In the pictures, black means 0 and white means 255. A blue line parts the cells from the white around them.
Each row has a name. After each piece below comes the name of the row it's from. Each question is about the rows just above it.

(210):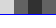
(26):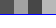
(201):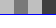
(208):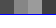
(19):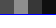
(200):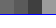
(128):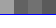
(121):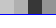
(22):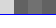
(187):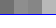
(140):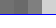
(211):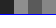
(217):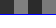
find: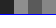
(211)
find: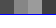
(208)
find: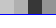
(121)
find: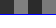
(217)
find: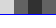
(210)

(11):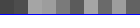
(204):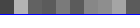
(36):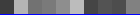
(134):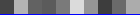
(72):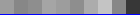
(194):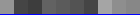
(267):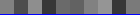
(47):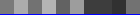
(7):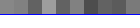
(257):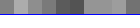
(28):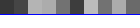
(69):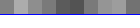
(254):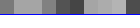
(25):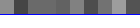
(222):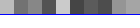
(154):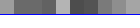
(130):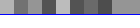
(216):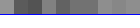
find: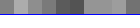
(257)
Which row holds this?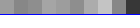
(72)
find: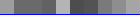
(154)
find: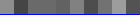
(25)

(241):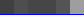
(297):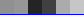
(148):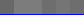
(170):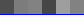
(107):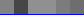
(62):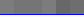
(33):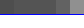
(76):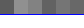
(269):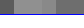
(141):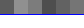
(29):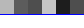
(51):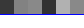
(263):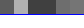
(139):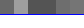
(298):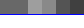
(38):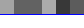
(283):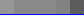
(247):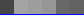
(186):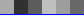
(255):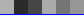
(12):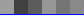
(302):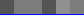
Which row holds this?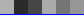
(255)
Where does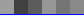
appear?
(12)
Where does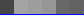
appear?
(247)
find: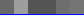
(139)
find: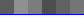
(141)
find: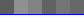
(76)

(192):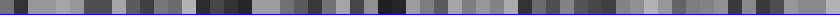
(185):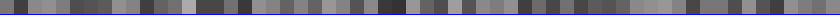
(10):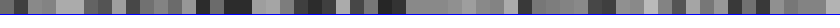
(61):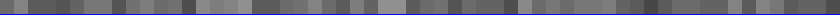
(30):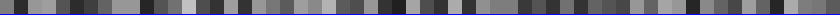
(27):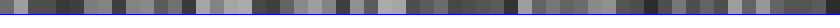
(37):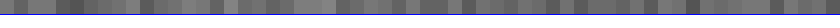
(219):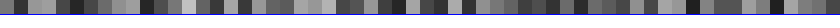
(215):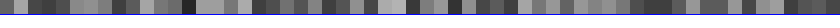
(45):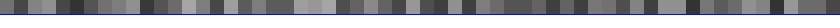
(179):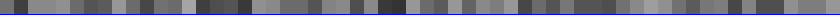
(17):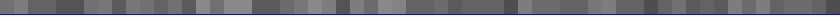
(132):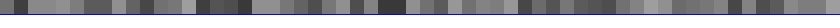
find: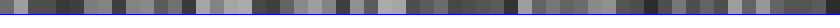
(27)
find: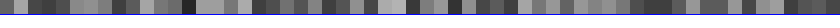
(215)
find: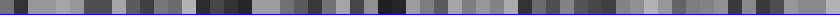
(192)
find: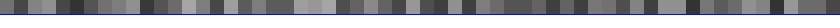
(45)
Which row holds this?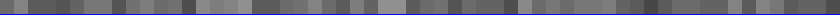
(61)
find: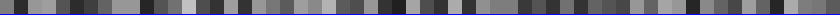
(30)

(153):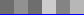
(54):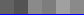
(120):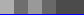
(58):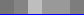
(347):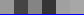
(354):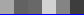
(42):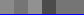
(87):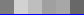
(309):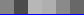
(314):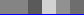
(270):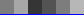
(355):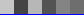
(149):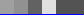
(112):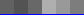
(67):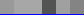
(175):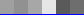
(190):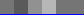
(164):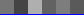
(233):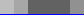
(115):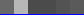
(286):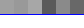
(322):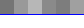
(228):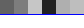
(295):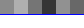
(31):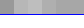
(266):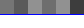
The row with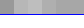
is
(31)
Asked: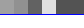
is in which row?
(149)
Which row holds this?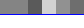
(314)
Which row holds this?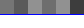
(266)
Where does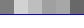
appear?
(87)
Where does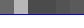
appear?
(115)

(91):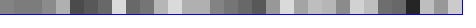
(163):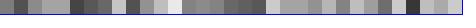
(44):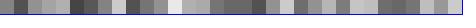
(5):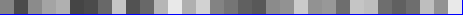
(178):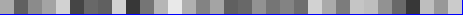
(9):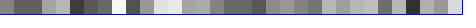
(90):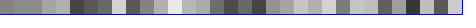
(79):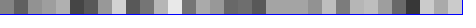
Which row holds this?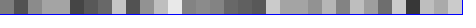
(163)
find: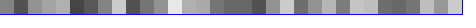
(44)

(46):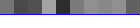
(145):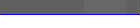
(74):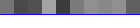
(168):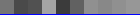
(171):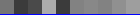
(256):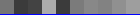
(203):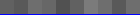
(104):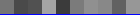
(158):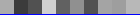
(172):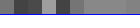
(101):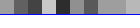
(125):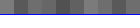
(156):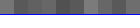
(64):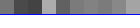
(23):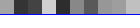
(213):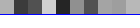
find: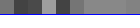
(172)
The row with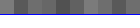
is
(125)
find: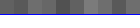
(203)

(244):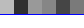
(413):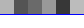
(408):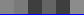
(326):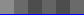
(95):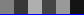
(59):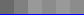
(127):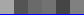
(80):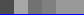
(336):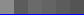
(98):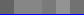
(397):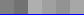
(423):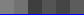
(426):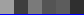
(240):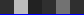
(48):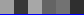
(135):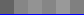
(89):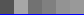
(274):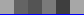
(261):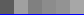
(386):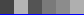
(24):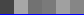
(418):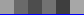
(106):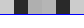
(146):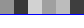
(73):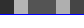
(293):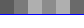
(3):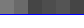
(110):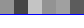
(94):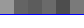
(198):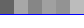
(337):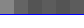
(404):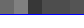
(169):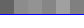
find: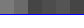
(3)
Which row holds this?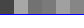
(24)

